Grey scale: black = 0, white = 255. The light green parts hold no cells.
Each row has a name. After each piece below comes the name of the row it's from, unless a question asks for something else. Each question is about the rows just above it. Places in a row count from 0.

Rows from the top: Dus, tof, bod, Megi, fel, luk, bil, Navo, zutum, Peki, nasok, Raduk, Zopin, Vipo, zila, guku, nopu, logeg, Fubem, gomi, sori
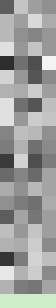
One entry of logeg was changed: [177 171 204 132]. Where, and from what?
3, [138]
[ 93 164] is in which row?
guku

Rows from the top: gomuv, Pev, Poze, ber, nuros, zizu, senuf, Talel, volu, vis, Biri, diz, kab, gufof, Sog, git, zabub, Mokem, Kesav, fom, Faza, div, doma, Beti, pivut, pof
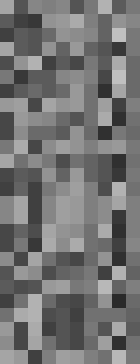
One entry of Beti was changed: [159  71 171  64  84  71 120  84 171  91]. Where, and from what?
0, [153]
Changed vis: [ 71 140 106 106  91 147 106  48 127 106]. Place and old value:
8, [120]
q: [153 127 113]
pof

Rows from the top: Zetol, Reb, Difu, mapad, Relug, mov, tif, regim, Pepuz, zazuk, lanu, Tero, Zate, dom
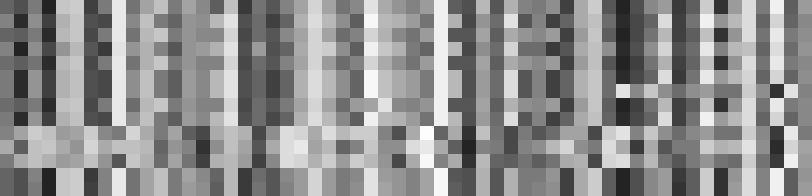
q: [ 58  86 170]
mapad
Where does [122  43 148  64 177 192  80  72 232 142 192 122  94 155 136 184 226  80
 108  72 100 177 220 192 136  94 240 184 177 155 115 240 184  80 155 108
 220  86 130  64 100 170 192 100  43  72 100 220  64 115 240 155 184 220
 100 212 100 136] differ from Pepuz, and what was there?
23, [184]
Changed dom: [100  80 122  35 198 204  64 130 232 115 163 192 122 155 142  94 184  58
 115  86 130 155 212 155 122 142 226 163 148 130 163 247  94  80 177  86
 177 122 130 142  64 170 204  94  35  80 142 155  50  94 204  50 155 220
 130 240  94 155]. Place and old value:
46, [136]
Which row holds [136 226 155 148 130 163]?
Zate
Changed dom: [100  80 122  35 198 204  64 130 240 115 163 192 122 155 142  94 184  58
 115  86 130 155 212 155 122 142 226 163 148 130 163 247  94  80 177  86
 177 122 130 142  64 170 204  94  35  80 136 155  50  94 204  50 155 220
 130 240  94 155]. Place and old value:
8, [232]
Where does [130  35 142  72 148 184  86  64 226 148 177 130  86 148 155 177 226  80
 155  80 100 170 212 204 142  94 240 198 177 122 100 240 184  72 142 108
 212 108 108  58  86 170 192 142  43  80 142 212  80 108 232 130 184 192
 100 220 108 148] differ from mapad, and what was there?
7, [58]

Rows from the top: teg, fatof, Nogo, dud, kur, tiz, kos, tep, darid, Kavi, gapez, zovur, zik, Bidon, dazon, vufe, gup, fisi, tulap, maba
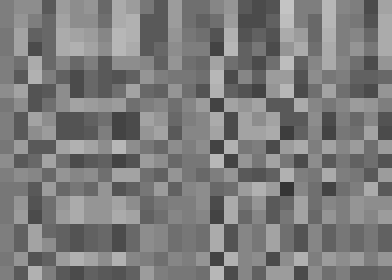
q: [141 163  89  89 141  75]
darid
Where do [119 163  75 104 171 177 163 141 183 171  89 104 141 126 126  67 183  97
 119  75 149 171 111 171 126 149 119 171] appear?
dud
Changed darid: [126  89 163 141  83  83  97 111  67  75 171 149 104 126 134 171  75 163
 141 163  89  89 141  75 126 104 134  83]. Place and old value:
10, [163]
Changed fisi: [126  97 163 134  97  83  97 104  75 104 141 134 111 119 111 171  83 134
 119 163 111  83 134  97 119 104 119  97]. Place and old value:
3, [141]
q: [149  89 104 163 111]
dazon
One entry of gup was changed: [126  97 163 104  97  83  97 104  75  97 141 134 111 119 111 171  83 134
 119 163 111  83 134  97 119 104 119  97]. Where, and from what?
9, [104]
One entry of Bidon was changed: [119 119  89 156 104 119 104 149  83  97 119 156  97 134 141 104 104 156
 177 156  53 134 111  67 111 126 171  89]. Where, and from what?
16, [111]

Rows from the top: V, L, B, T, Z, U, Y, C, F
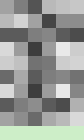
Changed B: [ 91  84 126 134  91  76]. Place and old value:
1, [91]
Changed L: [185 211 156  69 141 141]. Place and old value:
2, [162]
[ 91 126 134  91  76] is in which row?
B
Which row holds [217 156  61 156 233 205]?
T
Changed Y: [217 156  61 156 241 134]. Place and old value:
4, [233]
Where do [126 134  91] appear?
B
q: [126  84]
V

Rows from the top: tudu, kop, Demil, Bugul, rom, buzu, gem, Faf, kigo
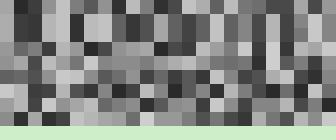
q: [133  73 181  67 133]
kop
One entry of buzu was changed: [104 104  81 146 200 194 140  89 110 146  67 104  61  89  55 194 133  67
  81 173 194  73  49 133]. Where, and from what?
0, [97]
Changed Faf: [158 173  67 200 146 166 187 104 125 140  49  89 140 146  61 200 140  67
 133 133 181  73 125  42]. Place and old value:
1, [181]

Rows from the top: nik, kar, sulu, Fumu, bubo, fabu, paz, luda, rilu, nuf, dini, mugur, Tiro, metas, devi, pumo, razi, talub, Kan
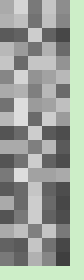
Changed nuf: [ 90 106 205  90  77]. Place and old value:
0, [84]
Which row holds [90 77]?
nuf
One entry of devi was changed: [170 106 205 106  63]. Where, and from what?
4, [71]
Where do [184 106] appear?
paz
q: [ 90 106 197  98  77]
metas
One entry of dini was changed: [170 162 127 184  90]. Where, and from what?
1, [170]
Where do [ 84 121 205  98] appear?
pumo

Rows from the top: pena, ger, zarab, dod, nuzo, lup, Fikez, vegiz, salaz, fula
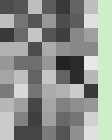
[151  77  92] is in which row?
ger
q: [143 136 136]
dod
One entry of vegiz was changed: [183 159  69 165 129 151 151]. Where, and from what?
5, [143]

